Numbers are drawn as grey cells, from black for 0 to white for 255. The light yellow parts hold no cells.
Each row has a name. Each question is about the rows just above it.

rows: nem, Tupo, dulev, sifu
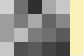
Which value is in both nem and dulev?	[112]
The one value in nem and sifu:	[199]
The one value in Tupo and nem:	[169]

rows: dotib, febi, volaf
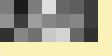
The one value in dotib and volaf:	[103]
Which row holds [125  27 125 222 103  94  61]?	dotib
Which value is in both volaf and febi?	[134]
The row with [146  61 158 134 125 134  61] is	febi

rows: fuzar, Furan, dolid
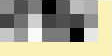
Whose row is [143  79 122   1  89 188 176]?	fuzar
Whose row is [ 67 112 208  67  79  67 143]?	Furan
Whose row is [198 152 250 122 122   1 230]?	dolid

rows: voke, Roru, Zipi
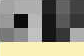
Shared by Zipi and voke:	[174]
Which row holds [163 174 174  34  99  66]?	voke

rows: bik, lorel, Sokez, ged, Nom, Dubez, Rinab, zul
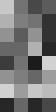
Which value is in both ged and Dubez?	[103]
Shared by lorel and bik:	[115]
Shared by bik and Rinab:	[199]
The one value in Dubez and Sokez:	[146]

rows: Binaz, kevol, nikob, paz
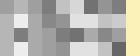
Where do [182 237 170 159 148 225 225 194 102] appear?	paz
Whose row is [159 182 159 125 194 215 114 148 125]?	Binaz
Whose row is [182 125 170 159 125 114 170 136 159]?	nikob

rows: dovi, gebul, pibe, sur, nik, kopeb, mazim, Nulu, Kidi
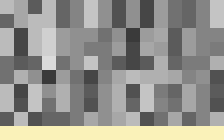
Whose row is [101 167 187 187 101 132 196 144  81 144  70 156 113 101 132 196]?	gebul
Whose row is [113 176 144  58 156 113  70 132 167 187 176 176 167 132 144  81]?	kopeb

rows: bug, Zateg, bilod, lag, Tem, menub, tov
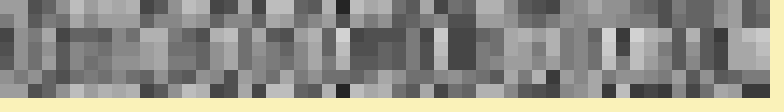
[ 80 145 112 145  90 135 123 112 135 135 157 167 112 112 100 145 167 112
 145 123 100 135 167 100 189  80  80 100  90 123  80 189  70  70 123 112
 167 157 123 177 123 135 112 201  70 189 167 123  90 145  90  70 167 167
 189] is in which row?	lag
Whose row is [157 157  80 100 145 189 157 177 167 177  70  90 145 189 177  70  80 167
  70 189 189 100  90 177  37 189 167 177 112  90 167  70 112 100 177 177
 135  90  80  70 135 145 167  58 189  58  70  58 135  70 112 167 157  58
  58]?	tov

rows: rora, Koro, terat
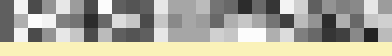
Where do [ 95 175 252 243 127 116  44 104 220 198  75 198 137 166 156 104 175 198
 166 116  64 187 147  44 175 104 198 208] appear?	Koro
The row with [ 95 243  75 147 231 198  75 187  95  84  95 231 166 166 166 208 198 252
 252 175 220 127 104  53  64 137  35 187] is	terat

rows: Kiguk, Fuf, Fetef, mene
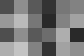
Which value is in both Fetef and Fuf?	[41]
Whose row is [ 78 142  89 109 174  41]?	Fetef

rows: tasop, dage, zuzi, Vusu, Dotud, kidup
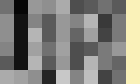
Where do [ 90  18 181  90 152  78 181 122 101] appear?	Dotud
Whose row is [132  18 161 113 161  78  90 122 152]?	Vusu
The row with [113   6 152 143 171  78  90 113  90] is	tasop
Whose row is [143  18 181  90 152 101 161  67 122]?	zuzi

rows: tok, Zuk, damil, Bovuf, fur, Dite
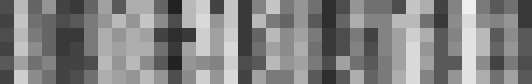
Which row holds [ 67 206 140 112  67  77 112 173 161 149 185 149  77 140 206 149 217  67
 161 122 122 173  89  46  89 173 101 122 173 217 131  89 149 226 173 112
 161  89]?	Dite
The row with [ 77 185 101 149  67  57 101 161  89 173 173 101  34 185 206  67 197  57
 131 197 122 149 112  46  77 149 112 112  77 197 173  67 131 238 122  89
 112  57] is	tok
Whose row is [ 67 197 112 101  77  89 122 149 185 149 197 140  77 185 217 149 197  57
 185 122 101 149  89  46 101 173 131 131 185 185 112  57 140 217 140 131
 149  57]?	Zuk
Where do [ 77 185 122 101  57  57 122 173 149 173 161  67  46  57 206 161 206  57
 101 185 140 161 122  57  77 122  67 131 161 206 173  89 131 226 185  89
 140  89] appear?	damil

